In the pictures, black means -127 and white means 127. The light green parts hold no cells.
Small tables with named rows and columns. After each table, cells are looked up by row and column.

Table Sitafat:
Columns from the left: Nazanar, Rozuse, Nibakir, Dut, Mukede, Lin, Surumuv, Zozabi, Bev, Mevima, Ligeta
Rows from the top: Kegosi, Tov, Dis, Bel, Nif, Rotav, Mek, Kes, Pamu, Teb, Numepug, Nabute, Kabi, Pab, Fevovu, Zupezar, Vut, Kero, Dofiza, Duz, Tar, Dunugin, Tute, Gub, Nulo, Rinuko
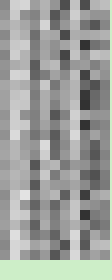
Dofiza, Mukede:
43
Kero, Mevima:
-46
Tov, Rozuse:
74
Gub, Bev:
-27
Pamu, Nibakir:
45
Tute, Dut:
-30
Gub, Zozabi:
88
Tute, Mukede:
43
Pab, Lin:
-36
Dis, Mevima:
-41
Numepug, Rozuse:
72

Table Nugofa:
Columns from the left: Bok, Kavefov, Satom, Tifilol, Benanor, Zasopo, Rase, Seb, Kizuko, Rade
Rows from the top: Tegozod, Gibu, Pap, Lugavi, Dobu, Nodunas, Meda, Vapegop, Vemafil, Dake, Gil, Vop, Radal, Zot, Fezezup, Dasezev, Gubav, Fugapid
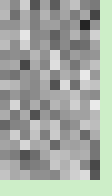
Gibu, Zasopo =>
9
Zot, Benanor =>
-1
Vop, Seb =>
34
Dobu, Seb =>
-23
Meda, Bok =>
34
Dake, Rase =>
43
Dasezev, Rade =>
-9
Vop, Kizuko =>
33

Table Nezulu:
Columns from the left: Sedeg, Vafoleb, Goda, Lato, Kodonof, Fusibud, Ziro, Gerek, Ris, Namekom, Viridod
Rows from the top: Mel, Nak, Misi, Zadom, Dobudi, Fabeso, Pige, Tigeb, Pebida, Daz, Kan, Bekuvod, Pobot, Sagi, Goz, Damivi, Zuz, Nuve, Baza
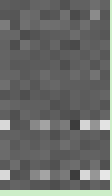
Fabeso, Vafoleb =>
-32
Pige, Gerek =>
-33
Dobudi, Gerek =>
-53
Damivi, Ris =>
-29
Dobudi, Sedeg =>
-28
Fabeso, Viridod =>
-39

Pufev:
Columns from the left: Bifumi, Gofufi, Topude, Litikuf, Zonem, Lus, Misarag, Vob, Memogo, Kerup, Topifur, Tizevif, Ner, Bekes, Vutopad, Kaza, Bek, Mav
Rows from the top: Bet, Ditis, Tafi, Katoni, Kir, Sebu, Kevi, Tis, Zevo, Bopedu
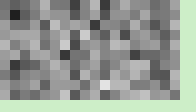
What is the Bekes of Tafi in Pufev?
45
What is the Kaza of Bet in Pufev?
-19
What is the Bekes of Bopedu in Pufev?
50
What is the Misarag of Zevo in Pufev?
26
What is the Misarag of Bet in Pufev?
-8
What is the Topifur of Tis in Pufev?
-22
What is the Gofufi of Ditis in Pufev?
-96
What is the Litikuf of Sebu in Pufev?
35

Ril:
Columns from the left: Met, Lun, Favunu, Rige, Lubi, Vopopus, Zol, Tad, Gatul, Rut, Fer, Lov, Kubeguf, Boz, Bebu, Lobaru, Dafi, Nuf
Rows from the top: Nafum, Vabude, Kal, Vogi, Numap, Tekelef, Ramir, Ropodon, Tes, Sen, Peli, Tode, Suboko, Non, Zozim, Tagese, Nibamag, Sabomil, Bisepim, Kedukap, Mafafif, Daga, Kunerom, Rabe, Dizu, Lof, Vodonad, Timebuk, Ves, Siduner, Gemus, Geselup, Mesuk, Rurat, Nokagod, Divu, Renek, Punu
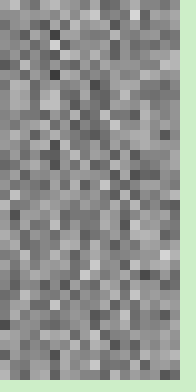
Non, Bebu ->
46
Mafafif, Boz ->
54
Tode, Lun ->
16
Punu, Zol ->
33
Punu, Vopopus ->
-31
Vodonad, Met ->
33
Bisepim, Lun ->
-11
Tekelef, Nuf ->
54
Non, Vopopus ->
47
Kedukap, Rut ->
23
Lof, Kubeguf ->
4
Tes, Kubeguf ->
40
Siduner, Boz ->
68
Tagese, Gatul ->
-4
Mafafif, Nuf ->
-35

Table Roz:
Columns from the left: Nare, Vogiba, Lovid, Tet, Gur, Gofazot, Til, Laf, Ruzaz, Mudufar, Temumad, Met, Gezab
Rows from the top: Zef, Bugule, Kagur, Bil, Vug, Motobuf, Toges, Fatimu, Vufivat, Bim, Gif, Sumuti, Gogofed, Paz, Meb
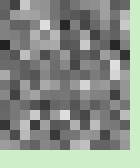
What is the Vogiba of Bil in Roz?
-1
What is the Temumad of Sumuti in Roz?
-6
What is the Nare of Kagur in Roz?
1
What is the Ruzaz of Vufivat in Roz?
83
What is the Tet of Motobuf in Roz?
15
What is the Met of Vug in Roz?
-88
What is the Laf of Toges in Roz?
-57

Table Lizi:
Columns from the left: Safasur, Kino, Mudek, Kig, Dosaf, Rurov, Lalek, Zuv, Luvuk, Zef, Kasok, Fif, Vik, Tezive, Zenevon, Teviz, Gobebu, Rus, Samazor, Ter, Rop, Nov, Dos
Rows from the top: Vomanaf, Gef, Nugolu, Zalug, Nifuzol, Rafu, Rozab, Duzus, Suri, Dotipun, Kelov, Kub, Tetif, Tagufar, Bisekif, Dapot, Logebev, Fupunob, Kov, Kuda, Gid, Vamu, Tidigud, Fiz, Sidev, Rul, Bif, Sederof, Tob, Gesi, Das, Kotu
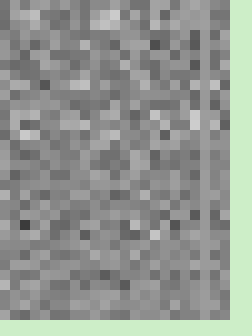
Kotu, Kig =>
8
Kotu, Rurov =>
-12
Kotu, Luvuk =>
8
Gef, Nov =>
-11
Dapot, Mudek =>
-27
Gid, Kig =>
10
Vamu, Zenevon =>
3
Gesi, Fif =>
31
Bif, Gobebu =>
9
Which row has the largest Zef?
Nugolu

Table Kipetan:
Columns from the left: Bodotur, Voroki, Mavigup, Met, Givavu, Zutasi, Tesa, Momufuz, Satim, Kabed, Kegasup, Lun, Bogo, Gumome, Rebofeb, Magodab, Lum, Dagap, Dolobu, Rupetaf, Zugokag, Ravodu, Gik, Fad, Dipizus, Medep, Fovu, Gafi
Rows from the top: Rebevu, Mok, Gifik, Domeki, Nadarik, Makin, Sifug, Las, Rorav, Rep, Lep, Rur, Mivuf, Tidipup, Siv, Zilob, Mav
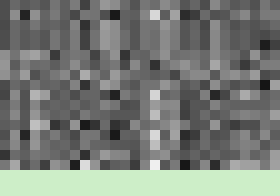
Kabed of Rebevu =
-12
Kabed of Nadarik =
-12
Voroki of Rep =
9
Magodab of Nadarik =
-17
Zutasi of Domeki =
-11
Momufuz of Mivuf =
19
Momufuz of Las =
-35
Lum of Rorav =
20
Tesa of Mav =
0
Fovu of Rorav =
-106
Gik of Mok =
-42
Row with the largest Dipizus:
Rep

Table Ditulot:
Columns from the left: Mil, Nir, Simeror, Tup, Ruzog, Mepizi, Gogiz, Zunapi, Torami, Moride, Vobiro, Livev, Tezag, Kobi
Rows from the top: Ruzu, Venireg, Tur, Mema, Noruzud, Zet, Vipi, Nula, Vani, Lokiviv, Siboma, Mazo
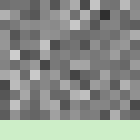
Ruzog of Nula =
7
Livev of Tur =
4
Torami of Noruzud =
-45
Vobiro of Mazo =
-43
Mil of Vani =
-55
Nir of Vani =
59
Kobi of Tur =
-33
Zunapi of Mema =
-20
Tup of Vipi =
25
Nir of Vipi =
-17
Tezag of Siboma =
21
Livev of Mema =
-16
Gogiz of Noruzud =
-19
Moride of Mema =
-11
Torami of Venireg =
50
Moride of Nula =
-18
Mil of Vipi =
3
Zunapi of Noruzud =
-12

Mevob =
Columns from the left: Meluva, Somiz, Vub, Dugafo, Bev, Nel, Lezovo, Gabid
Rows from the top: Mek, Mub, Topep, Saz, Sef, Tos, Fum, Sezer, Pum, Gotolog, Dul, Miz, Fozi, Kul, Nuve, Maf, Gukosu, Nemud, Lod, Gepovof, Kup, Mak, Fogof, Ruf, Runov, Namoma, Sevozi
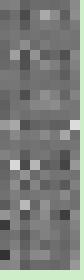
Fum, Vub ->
-46
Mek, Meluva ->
-2
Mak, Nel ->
-29
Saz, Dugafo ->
-12
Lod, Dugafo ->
4
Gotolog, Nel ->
0
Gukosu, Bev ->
-35
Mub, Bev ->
41
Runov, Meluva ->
-16
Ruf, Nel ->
-6
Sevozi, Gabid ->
23
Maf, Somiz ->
-5
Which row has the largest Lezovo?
Kul

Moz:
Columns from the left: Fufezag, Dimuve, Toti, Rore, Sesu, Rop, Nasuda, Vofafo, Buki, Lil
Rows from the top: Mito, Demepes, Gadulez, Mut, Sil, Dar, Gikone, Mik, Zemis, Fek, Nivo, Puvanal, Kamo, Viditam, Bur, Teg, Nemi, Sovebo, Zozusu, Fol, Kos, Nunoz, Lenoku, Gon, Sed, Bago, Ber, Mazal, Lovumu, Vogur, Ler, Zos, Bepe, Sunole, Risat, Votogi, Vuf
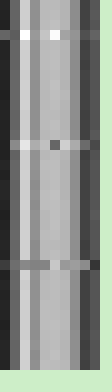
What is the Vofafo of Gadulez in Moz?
11
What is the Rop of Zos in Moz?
59
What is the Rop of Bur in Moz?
-25
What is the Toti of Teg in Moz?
78
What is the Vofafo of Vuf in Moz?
16
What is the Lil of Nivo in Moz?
-43
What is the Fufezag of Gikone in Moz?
-89
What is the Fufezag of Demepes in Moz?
-92
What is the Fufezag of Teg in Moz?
-93
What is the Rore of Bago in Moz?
14
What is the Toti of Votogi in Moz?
81
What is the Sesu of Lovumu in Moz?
58
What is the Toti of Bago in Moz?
79
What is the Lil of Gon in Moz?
-42
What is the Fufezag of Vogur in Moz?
-92
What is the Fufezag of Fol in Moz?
-88
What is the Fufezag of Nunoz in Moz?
-95

